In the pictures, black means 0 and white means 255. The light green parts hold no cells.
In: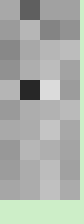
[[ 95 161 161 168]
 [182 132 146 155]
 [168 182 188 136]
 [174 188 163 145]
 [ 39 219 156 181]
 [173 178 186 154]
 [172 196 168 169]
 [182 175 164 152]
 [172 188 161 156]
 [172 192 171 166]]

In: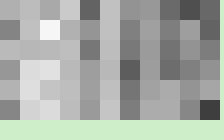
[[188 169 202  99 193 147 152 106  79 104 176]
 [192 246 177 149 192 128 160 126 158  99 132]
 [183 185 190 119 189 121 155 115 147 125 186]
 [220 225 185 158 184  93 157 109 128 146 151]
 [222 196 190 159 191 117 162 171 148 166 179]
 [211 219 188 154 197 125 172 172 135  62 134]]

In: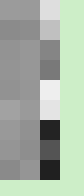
[[154 222 155]
 [141 192 139]
 [151 133 147]
 [151 121 148]
 [150 238 146]
 [154 228 162]
 [145  35 153]
 [142  84 149]
 [149  32 138]]

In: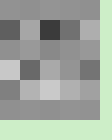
[[144 148 146 144 146]
 [166  59 113 174  95]
 [153 137 145 152 144]
 [105 169 148 116 200]
 [179 201 176 161 128]
 [146 144 147 146 144]]

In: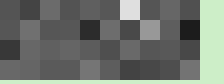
[[ 68 107  83  95  87 223  85 102  80  84]
 [112  86  87  44 109  73 152  94  28  86]
 [103  96 101  92  79 105  86  88  72  56]
 [101  90  90 117  93  67  72  78 115 104]]

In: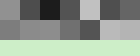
[[ 77  28  83 193  79 101 145]
 [139 141 112  84 186 180 125]]
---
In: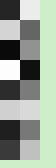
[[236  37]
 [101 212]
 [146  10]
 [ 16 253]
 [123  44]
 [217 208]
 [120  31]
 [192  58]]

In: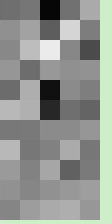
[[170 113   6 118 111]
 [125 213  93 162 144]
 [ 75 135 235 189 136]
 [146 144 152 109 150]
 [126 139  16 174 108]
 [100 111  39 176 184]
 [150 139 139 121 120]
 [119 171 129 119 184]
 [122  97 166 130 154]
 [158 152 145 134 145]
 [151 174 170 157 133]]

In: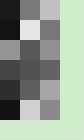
[[192 121  26]
 [119 230  19]
 [145  88 149]
 [ 99  82  69]
 [167  95  46]
 [137 208  18]]

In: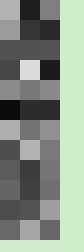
[[127  31 179]
 [ 40  53 155]
 [ 84  82  82]
 [ 27 220  71]
 [137 120 139]
 [ 43  44  12]
 [145 115 174]
 [122 179  78]
 [118  60  91]
 [111  64 101]
 [158  83  77]
 [102 166 104]]

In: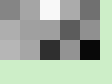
[[112 171 248 165 133]
 [144  92 159 160 174]
 [  8 147  47 166 182]]

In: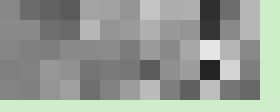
[[183 109  47 174 173 195 148 161 164  90  98 108 135]
 [183 137  53 148 153 175 154 148 182 105 111 138 138]
 [137 180 229 167 137 154 124 139 138 138 126 128 133]
 [127 212  36 157 143  92 118 122 117 144 151 129 128]
 [103 117 189  97 126 187 156 129 111 159 148 128 131]]
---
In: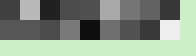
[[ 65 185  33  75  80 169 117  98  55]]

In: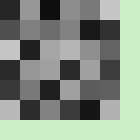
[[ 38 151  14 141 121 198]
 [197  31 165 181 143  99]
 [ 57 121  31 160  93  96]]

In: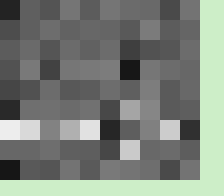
[[ 35  95  84 117  92 117 107 105  74 115]
 [ 92 106  85 107  97 108  63  82  86 108]
 [ 70  81 108  88  92 109  95 125  90 104]
 [237 217 130 176 225  38  94 128 204  48]
 [ 22  89  85 115  90 121 116 110  74 115]]

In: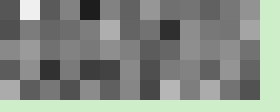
[[ 86 239  90 130  29 130  98 150 112 116  97 119 146]
 [137 154 113 130 121 142 128  92 102 142 129 142 114]
 [171  93 119  81 139  96 134  71 182 126 171 115  82]]

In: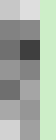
[[199 222]
 [112  63]
 [111 165]
 [210 160]]

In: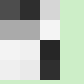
[[ 77  46 214]
 [243 240  38]]

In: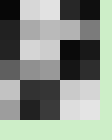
[[  7 215 226  39  15]
 [ 35 213 205  10  24]
 [194  50  53 202 213]]

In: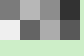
[[123 183 141  50]]
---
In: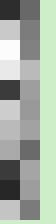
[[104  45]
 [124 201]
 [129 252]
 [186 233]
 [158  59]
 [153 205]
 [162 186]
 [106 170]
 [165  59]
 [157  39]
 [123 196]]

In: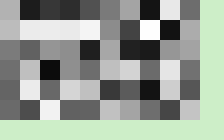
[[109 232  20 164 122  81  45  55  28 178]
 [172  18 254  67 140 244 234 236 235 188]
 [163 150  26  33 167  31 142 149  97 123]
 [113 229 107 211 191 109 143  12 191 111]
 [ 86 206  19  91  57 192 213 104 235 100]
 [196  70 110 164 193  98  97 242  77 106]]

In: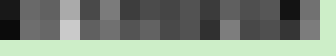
[[113  19  86  79  95  59  82  69  75  61 123  73 170  97 105  24]
 [124  53  79  72 125  48  82  73  98  84 112  96 202 103 110  11]]

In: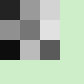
[[211 154  35]
 [225 118 144]
 [ 90 187  13]]

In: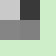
[[ 57 201]
 [128 133]]

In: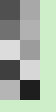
[[168  80]
 [177 113]
 [156 220]
 [215  63]
 [ 30 181]]

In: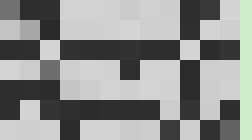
[[211  56  46 205 209 203 209 210 210  48  46 113]
 [207 210  47 207 207 213 209 207 207  41 168 195]
 [ 52  44 212  45  46  50  47  48  50 212  47  45]
 [207 207  43 210 211  47 209 211 206 110 204 212]
 [209 205  43 209 212 207 211 204 198  44  47  46]
 [ 46 203  52 204  46  45  45  44  47  52 211  46]
 [ 98  49 206  58 204 203 210 210  44 209 207 208]]

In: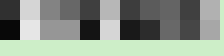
[[177  64 100  91  61 183  63 103 131 213  48]
 [167  70 104  44  25 214  20 150 150 230   8]]

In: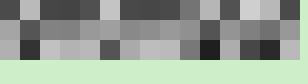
[[ 74 184 207  82 182 116  74  71  73 196  80  68  70 186  75]
 [152 113 128 148  84 144 153 142 137 159 153 129 130  85 165]
 [185  42  71 173  31 120 186 189 170  84 184 179 193  51 176]]
